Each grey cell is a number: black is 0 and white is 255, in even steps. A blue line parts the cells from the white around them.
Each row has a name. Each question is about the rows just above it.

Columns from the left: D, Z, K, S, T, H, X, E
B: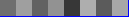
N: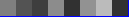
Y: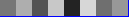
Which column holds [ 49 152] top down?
E
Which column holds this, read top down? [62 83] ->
K
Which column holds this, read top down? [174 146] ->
H
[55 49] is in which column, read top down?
T
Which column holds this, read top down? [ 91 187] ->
X

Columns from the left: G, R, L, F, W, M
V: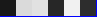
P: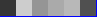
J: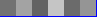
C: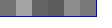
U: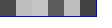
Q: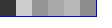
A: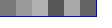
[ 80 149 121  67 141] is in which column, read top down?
M
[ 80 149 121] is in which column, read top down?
M
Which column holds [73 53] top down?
G
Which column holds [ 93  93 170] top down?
F
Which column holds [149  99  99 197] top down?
L

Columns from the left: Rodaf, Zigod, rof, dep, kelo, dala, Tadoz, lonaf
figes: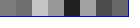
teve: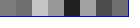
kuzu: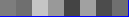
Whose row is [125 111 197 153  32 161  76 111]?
teve
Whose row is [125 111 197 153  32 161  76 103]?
figes
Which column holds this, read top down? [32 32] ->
kelo

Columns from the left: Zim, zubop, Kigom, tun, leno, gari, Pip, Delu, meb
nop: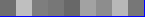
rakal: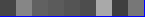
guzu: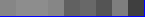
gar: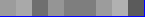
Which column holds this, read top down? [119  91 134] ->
tun
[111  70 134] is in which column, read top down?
Zim
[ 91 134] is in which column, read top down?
tun
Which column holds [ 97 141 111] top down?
Kigom

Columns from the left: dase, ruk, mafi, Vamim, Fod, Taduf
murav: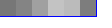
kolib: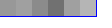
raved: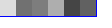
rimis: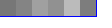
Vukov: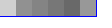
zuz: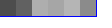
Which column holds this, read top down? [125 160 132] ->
mafi
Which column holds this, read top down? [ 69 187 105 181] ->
Fod
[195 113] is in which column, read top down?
Vamim

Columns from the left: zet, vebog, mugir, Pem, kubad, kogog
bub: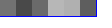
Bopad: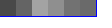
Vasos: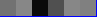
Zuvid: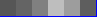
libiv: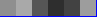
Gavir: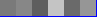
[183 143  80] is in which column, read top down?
Pem
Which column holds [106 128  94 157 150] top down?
kogog
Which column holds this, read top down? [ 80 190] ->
Pem
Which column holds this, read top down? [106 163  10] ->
mugir
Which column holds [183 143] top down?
Pem
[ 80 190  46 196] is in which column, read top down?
Pem

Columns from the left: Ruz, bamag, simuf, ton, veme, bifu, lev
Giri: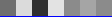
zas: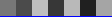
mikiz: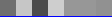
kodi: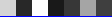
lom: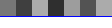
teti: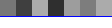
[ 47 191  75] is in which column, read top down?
simuf
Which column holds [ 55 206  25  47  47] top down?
ton
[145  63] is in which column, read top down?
lev
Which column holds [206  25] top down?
ton
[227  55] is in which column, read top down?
ton

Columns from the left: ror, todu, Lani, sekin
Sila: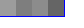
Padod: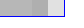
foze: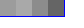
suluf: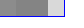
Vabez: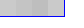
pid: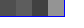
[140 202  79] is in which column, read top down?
ror
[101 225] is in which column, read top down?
sekin
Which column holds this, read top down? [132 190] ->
Lani
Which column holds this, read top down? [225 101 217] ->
sekin

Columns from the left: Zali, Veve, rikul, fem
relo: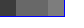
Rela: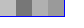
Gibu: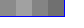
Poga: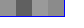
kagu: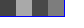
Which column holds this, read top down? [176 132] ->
rikul
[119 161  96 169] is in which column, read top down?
Veve
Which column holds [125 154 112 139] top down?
fem
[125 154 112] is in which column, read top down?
fem
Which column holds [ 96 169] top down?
Veve

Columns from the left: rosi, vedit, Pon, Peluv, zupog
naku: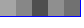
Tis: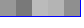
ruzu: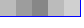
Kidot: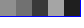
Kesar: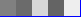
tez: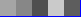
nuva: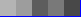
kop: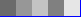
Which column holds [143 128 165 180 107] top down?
rosi
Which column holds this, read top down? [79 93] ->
Pon
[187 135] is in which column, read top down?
Pon
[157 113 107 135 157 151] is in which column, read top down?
vedit
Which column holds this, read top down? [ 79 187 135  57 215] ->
Pon
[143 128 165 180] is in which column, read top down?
rosi
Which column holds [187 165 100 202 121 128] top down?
Peluv

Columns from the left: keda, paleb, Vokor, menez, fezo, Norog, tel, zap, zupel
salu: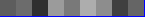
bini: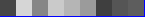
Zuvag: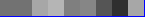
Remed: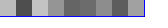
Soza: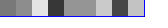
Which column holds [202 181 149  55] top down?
menez
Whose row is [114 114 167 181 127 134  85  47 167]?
Zuvag

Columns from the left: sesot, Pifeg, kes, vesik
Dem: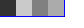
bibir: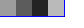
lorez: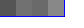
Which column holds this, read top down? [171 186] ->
vesik
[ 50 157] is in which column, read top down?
sesot
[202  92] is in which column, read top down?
Pifeg

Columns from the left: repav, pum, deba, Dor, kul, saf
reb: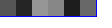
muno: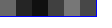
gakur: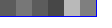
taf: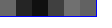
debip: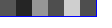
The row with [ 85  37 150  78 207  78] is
debip
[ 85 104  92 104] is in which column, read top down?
repav
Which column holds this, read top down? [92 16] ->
deba
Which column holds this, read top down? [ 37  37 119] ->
pum
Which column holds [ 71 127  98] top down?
saf
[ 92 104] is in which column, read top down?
repav

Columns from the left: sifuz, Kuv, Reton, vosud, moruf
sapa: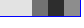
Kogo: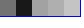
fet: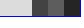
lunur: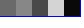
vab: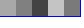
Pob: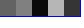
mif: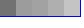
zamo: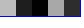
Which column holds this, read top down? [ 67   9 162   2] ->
Reton
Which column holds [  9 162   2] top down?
Reton
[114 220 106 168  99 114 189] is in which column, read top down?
sifuz
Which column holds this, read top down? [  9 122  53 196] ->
moruf
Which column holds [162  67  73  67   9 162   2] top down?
Reton
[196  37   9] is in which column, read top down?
moruf
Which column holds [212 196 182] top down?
vosud

